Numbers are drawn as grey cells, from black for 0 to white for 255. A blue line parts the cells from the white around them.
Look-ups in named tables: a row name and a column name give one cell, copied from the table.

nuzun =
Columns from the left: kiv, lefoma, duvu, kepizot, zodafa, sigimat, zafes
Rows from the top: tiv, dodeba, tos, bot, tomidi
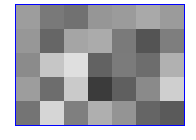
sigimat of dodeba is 84
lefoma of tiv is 121
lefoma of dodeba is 102
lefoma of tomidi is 214
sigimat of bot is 138
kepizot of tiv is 150
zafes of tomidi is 90
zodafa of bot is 95
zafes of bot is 207
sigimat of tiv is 169
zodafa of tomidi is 148
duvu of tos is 223
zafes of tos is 177
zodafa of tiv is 155
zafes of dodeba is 126
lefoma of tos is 198
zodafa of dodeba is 122
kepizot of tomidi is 175
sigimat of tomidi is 101
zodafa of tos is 123
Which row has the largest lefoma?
tomidi

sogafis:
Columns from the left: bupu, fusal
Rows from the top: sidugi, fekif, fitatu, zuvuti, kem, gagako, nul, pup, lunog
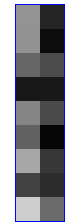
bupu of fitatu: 102
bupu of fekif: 146
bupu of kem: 133
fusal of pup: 44
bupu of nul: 167
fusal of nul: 55
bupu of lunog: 206
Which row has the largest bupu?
lunog

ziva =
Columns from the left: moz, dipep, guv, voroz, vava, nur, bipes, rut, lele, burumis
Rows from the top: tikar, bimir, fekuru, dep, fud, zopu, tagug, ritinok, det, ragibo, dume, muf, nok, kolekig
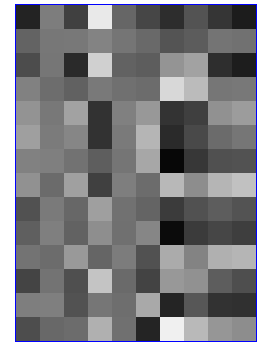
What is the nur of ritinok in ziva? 108
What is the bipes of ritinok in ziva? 184
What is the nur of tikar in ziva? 70
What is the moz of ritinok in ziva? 145
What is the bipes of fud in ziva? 51
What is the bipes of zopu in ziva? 42
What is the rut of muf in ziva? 145
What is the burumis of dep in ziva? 120
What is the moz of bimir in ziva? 99
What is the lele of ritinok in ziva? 181
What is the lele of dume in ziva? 176
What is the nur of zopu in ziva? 181

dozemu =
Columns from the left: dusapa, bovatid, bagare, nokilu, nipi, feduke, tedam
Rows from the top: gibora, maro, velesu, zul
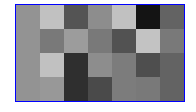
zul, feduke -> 121
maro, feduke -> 195
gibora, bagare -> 84
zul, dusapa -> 147
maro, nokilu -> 121
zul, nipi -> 124
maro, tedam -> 121
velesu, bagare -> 47
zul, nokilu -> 74
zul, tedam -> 99
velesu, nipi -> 124
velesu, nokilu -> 141
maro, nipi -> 82
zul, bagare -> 47
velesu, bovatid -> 193
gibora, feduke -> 20
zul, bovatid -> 152
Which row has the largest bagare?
maro

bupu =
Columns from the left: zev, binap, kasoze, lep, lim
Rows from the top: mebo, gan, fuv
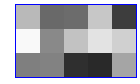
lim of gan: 208
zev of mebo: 185
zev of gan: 249
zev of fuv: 127
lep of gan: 227
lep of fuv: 41
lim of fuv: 165
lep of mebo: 199
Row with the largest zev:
gan

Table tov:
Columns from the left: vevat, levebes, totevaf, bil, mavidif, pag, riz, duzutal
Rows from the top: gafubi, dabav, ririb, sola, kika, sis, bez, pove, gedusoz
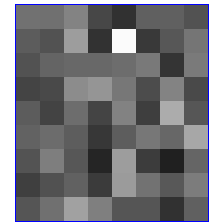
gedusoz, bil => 127
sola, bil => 149
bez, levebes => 126
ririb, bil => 104
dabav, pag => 57
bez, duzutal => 101
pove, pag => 114
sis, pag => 119

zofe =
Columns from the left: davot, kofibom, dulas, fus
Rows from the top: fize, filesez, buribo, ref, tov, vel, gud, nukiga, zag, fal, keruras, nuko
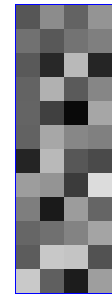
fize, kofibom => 140
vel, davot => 98
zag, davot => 126
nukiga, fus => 220
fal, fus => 164
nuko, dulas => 28
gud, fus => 74
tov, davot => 100
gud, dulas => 87
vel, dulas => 135
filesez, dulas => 115
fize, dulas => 99
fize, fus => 148
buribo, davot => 89
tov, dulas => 9
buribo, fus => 37

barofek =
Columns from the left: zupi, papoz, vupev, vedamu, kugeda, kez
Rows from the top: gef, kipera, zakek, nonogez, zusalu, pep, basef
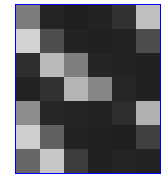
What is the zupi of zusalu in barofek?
141
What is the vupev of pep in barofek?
35
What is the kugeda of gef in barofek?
50
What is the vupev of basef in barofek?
60
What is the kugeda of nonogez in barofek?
38
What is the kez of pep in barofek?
64
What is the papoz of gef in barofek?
36
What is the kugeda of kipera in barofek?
34
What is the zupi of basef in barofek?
102
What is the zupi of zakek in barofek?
46
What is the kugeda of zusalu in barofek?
45
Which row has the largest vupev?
nonogez

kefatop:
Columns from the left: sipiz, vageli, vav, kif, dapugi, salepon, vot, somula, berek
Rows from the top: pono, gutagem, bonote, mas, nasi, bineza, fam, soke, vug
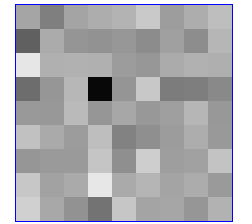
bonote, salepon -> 151
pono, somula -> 173
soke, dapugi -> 170
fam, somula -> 161
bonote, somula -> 177
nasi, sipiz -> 153
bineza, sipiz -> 193
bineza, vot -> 156
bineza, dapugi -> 130
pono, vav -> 164
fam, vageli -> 154
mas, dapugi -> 149
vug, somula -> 150
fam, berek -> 195
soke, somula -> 172
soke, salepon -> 181

